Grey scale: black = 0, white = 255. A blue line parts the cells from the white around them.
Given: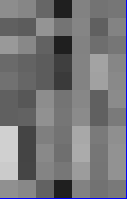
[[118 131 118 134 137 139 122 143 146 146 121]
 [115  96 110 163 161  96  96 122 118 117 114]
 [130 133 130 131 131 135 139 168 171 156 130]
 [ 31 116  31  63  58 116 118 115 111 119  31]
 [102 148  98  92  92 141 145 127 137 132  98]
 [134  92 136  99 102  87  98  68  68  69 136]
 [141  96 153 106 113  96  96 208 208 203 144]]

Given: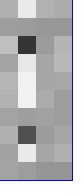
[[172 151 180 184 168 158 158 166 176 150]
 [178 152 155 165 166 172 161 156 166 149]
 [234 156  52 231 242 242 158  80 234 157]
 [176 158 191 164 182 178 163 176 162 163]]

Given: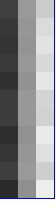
[[203 219 226 215 230 212 209 234 223 206 237]
 [153 150 148 151 146 152 152 145 149 153 143]
 [ 64  56  52  58  49  60  61  46  54  63  43]]

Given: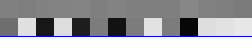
[[123 231]
 [126 226]
 [129 222]
 [135   7]
 [127 124]
 [126 226]
 [127 124]
 [131  18]
 [127 124]
 [132  29]
 [131 221]
 [130  23]
 [126 224]
 [128 110]]

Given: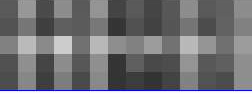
[[140 129 155 142 142]
 [ 96  98 112  95  76]
 [ 89  76 149  88  82]
 [141 117 185 148 130]
 [ 87  86 114  77  67]
 [ 69  66 156  73  51]
 [ 89  81 130  95  60]
 [ 68  53 142  53  52]
 [148 120 184 143 137]
 [ 90  91 113  87  74]
 [141  95 204 141 125]
 [ 75  64 138  69  62]
 [151 119 186 143 135]
 [ 89  83 130  81  77]]

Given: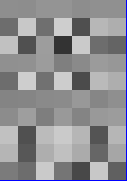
[[144 174 100 151 174 143 156 182 166  96]
 [144 183 109 155 186 134 153  84 102 200]
 [141  79 202 138  75 152 132 182 171  72]
 [148 206  51 127 205 139 153 202 192 117]
 [148 111 157 156 113 138 126 187 174 202]
 [141 200  80 145 206 133 158  80  87 109]
 [142 109 193 144 109 132 140 193 181 123]]

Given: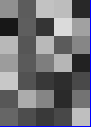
[[ 40 161 134  34  73 115 191]
 [189 219  91 182  45  42  72]
 [194  52 185 126  56 133  57]
 [ 92  94  86  90  82 172  77]
 [144  23 184 156 200  87 102]]

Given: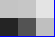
[[228 191]
 [198  83]
 [196  36]]

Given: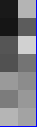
[[180  92 209 116 140 152 163]
 [ 25  21  85  81 154 124 181]]
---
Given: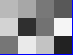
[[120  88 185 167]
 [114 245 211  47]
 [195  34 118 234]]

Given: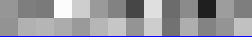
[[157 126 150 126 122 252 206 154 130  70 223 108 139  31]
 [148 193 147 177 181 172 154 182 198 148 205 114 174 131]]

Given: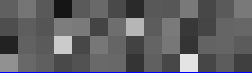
[[ 90 121  96 117  89  21  90 105  73  42  88  87 121  71]
 [101 103  78  94  85 125 122  68 110 182  92 122  56  69]
 [101  91  34  97  90 203  71 119 101  66 100 119  52  99]
 [ 92  63 145 104  95  73  82 105 104  52  96  71 228  70]]

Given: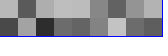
[[148 179 184  90 174 190 188 135  98]
 [108  94  73 163  45 108 100 131 195]]

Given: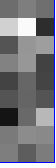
[[126 111 109]
 [250  45 209]
 [150 158  84]
 [151  66 130]
 [102  68  67]
 [101  84  84]
 [105 184  20]
 [140 137 122]
 [ 93 124 126]]

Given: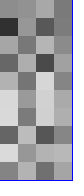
[[168 122 141 146]
 [ 88 124  48 151]
 [181 139 166 120]
 [ 74 161 103 174]
 [214 133 178 117]
 [209 170 216 154]
 [208 175 217 123]
 [ 86 134 101 188]
 [179 184 218 151]
 [112 165 132 179]]
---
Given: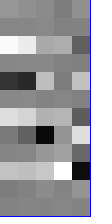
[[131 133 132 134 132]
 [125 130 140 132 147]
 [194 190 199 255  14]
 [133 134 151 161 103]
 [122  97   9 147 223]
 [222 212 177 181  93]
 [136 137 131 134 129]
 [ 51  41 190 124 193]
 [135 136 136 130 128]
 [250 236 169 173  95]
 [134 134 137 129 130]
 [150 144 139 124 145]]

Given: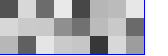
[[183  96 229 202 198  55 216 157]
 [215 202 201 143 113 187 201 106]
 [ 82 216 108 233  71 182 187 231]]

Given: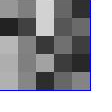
[[177 134  45 103 132]
 [174 127 162  60  40]
 [183 130  56 112  62]
 [ 34  65 209  86 106]
 [151 127 210 102  47]]

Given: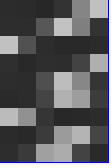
[[ 45  58 160 172  67  42]
 [ 43  41  59 155 180  69]
 [187 145  53  40  41  44]
 [ 42  44  68 177 157  60]
 [ 45  44  79 189 135  53]
 [ 47  41  46  45  67 175]
 [193  81  45  41  41  43]
 [ 45  45  87 194 127  51]
 [ 44  43  39  51 133 192]]

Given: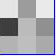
[[179 190 170]
 [ 62 187 144]
 [229 156 234]]

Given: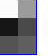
[[ 84  95]
 [ 22  74]
 [251 155]]

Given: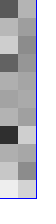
[[238 211]
 [199 140]
 [175 167]
 [ 47 207]
 [179 160]
 [163 170]
 [175 165]
 [ 98 150]
 [206 140]
 [184 158]
 [ 89 180]]

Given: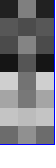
[[108 144 108]
 [196 188 196]
 [165 120 165]
 [207 115 207]
 [ 21  85  21]
 [ 75 132  75]
 [ 87  76  87]
 [ 33 127  33]]
